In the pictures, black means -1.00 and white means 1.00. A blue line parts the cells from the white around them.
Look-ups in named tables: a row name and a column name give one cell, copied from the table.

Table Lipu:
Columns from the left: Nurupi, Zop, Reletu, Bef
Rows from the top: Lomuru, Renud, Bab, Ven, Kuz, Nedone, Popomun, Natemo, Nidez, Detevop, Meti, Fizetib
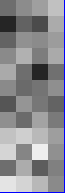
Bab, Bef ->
0.22
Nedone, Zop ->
-0.17
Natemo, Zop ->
-0.16
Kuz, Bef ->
-0.12
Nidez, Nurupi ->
0.52
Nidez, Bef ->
0.24
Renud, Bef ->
0.34
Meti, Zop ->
0.35
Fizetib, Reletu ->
0.44
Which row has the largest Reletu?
Detevop

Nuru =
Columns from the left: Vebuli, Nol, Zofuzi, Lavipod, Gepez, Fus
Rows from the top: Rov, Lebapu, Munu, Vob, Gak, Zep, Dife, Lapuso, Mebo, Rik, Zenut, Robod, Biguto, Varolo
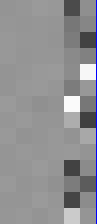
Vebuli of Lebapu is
0.18
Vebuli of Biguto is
0.17
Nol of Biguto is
0.17
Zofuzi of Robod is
0.18
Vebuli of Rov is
0.16
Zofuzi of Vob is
0.18
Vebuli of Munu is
0.19
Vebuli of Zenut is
0.17
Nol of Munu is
0.18
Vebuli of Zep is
0.16
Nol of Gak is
0.18
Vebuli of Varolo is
0.18
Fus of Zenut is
0.09
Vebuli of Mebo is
0.20
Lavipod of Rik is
0.19
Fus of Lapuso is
-0.50
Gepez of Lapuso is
0.36
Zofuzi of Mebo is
0.17

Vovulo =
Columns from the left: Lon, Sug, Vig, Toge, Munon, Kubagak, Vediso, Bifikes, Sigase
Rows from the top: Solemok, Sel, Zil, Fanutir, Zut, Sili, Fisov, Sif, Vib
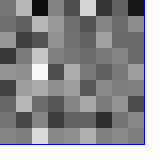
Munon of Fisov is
0.05
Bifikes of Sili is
-0.01
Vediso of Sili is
0.09
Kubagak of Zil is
-0.23
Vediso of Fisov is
-0.03
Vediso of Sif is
-0.65
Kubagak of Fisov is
0.32
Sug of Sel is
-0.25
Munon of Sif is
-0.22
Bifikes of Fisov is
0.15
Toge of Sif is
-0.52
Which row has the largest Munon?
Zut

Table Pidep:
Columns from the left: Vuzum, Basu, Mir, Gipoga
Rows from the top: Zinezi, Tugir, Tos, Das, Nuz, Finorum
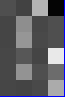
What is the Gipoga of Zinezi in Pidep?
-0.97
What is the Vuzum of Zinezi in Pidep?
-0.38
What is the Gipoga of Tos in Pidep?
-0.38
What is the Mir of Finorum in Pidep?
-0.43
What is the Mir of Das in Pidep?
-0.46
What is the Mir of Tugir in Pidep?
-0.44
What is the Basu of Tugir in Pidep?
0.11
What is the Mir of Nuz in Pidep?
-0.38
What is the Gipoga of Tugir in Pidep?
-0.38
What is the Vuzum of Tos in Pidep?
-0.46
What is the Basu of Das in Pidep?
-0.32
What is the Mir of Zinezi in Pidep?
0.41
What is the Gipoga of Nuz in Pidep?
-0.15
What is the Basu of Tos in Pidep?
0.18
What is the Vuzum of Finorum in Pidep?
-0.45
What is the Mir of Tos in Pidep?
-0.43
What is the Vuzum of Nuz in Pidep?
-0.44
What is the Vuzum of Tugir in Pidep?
-0.46

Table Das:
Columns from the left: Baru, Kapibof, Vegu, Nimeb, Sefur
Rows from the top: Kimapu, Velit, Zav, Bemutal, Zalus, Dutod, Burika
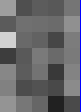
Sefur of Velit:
0.13
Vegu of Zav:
-0.23
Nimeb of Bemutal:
-0.17
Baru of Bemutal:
-0.52
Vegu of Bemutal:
-0.04
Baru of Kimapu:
0.24
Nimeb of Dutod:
-0.43
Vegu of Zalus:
-0.10

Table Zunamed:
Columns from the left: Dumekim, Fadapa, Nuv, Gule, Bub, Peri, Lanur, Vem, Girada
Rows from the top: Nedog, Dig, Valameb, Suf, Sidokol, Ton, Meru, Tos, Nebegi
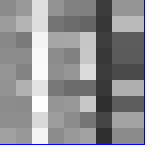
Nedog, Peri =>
0.00
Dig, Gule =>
-0.09
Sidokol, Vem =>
-0.42
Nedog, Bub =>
0.01
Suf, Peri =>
0.56
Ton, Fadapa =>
0.39
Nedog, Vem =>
0.17
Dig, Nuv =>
0.74
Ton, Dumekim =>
0.15
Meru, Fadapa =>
0.09
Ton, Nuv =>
0.78
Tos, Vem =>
0.28
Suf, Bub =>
0.01
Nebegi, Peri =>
0.27
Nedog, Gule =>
0.15
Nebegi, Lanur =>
-0.63
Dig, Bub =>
-0.15
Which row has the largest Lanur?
Tos

